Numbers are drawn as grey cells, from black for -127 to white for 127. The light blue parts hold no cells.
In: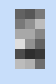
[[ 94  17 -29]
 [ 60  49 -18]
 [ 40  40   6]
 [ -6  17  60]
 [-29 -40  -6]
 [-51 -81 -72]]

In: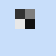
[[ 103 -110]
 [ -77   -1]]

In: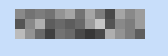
[[ 59  19 -22 -63 -12 -22 -54 -72 -54  47  19  -2 -34]
 [  9 -12  -2 -12  19  37 -12  37  -2 -54  37   9  28]
 [-43   9  47 -34 -22 -34 -22  28  70 -43   9  -2  28]]

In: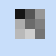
[[  57   78  -11]
 [  45  -20    0]
 [-106  -42   23]]

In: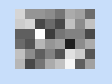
[[ 85  21  21  12 -10  43  33 -20]
 [ 76  85 -55 -20 -55  65  12  65]
 [ 65  12 -32   2 -43  97  76 -43]
 [ 54 -55 -10  43  65 117 -32  33]
 [-20 -43  54  21  33 -96  12  43]
 [-32 -32 126 -67 -10   2   2 -55]]

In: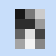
[[  36  115    6]
 [ -29   96  -60]
 [ -81  -81   26]
 [-104   -6   75]]

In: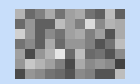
[[ 80  22 -31  10 -12  32  42   0  32 -43  42]
 [ 52 -21   0  42 -12  32  42 -12 -31  61 -31]
 [ 32 -53  22  52 102 -21  61 -21 -12 -43  10]
 [ 22  71  52  32   0 -53  42  10  22  10 -62]
 [-12  10 -31  42 -21  22  22   0 -43 -12  61]
 [-21  22 -31 -31  61  32   0  91  10  52  42]
 [-53  22  10 -12 -21 -43  10   0 -43 -43  61]]
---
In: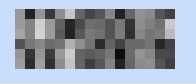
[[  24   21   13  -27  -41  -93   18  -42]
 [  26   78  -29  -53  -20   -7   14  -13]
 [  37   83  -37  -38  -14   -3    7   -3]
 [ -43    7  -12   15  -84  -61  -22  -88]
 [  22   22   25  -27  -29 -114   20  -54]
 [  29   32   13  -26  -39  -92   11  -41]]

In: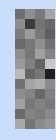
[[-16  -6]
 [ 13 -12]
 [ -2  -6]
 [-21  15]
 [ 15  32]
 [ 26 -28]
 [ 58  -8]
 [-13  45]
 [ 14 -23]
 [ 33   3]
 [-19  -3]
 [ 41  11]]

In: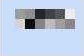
[[ 28 -90 -42]
 [ 83   4  30]]

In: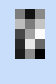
[[  -3    9]
 [  61   68]
 [ -56  123]
 [ -87  -24]
 [-100 -126]]

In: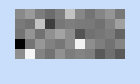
[[   9   -2   -1    7    5   -8]
 [  -5   67   -8   -5  -14   32]
 [ -12  -13   35  -43   -9  -28]
 [-125   23   -8  114   -1    4]
 [  13    3   17    3  -38  -38]]

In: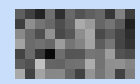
[[-33 -92 -80 -44 -24   1]
 [-65 -11 -49  42 -25 -36]
 [  9 -48 -54  13 -53 -57]
 [ 35 -14  28   3 -34 -58]
 [-59 -70 -17 -41 -12 -44]
 [-34  64 -28 -13 -12  17]
 [ 40  35   8 -61  -9 -61]]

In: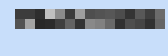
[[-67 -81  11  30 -44 -50 -39 -20]
 [-45 -87 -64 -76   1 -78 -58 -26]]

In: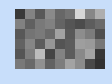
[[-71 -39 -24  87  46]
 [  1  -6 -27 -51 -21]
 [-39  -5  34  13 -48]
 [-29 -35 -43  30  -8]
 [-42  60   3   9 -72]
 [ -6  17  -2  12 -78]]

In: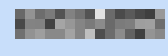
[[-23 -18 -44 -14  98 -52 -54  24]
 [-54   2  37   5  11  -4  30 -18]
 [-15  30   9   5 -49  12 -63   8]]
